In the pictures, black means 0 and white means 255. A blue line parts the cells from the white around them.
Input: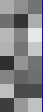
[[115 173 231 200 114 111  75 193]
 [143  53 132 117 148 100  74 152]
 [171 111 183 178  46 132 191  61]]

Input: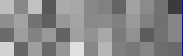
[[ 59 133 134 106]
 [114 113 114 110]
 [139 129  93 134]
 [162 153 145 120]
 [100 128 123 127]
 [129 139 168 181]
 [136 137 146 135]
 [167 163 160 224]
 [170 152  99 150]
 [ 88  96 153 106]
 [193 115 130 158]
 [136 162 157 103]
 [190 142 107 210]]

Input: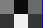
[[106  55]
 [ 11 240]
 [126  52]]

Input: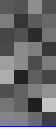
[[ 80 104 117  55 125  69 146 196  61]
 [142  92  43 127  77  94 127  31 106]
 [ 83  53  81 139 140  34  98  98 130]
 [ 89 125  70  73 159 172  79 116 133]]

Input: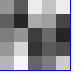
[[237  69  37  77 203]
 [195 159 106  90 124]
 [235 170  61  51 100]
 [ 89  38 149 214 247]
 [149  95 125 151 180]]

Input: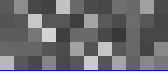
[[ 75  70  71 136 120]
 [161  87  71  68 136]
 [106 107 103 104  99]
 [111  76  56  89 165]
 [ 72  89  72 197  85]
 [ 75 164 106  84 202]
 [106  62 106 162  87]
 [194  87  62  76  73]
 [ 66  87 212  86 133]
 [ 71 199 119 102  72]
 [141  88  91 101  88]
 [ 90  84  92 103 184]]

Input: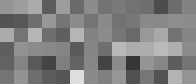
[[131 140 133 140 116 148]
 [108 142 115 175  92 179]
 [ 76 136 169 186 135  82]
 [110 137 153 173 149 118]
 [114 120 105 172  54  81]
 [122 114 118 184 140 150]
 [115 138 140 111  67 127]
 [140 116 131 133 135 138]
 [106 139 181  90  99 222]
 [157 117  95 133 127  85]
 [ 92 151 110 136  68  93]
 [171 110 181 139  89 110]
 [157  88 116 146 132 147]
 [149  84 170  95  98 116]]

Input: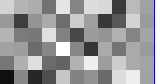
[[162 155 165 154 164 162]
 [186 211 132 170 170 237]
 [ 58  88 177 116 205 220]
 [216  56 148 170 157 106]
 [221 159 156  54 238 146]
 [132 204  72 134 178 130]
 [229 109 130 255  99 198]
 [114 170 224 134 107  78]
 [173 148 120 107 223  38]
 [180  62 123 158 176 135]
 [211 153 180 162 119  15]]
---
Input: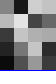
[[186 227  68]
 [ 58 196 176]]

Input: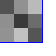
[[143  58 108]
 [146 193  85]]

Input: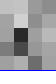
[[163 208 142]
 [161  41 159]]

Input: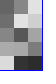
[[110 226 207]
 [134  87 164]]

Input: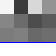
[[134 108  77]
 [124 128 105]]

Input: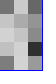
[[197 171 148]
 [210 196 138]]
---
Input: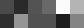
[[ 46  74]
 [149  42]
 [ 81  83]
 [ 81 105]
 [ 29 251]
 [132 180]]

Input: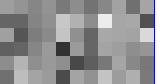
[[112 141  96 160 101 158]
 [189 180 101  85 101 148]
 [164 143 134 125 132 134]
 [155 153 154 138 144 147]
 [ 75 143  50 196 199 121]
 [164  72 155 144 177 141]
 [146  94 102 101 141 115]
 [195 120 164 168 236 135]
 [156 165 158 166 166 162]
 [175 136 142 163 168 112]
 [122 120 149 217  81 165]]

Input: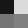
[[117  22]
 [128 219]]

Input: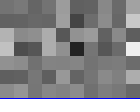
[[139  95 145 193 179  98 115]
 [149  97 140  77 138  99 121]
 [118 119 113  86 143 104 101]
 [135  95 131 173 172 102 115]
 [130 152 130 144  87 159 156]
 [140 100 133  35 146  68  96]
 [112 117 115 117 155 109  98]
 [126 138 122  86  97 140 136]
 [120 128 124 107 138 103 106]
 [104 173 108 238  94 200 162]]

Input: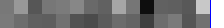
[[122 120]
 [109 152]
 [ 96  86]
 [ 94 119]
 [113 123]
 [ 82 135]
 [ 75 105]
 [ 91  97]
 [108 166]
 [100 118]
 [ 63  14]
 [109  97]
 [122  95]
 [ 85  88]
 [113 200]]

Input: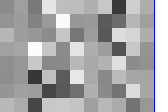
[[185 149 142 143 161 182 148 140]
 [172 160 150 150 166 157 156 159]
 [ 70 157  55 200 252 151 131 121]
 [199  69 192 136 198 140 154 230]
 [202  89  91 138 139 198 250 190]
 [196 112 231 184 228 118 151 188]
 [159 176 170 169 174 157 153 176]
 [184 138 137 178 157  88  90 199]
 [171 115 187 223  83 221 107  57]
 [115 219 166 140 199 213 182 207]
 [152 166 165 146 149 174 160 173]]

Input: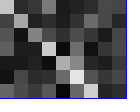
[[101  18  24  94  84  66 197]
 [ 75  71  25  30  19 166  42]
 [ 59  43  33  30 131  33  56]
 [ 87  48  14 202  74  45 121]
 [  8 106 173  11  48  29  27]
 [103 229 135 109  77  50  34]
 [206  83  39  17  54 106  44]
 [ 37  55  30  54  26  72  73]
 [ 45  70  56  72  70  38  69]]
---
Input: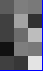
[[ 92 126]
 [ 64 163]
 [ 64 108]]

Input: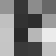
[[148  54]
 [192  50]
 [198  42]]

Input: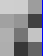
[[207 206]
 [161 149]
 [176 117]]

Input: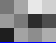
[[119 167]
 [155 122]
 [ 30 163]]

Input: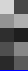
[[214  71]
 [147 175]
 [ 46  30]]

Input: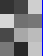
[[ 51  68]
 [214 113]
 [ 72 168]]
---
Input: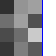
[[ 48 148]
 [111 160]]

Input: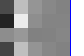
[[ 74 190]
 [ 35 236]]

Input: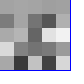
[[163 166]
 [124 165]]

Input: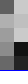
[[ 96 202]
 [176 191]]

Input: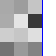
[[169 157]
 [171 228]]

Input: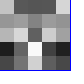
[[195  88]
 [150 157]]

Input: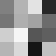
[[128 179]
 [117 175]]

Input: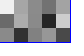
[[240 166]
 [106 172]]
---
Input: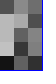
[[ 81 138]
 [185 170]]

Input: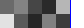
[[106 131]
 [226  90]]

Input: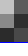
[[195  92]
 [137  47]]

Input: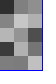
[[ 47 128]
 [132 198]]

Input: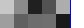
[[199 139]
 [158  96]]

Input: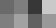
[[106 126]
 [127 162]]

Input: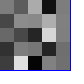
[[125  92]
 [ 71 140]]
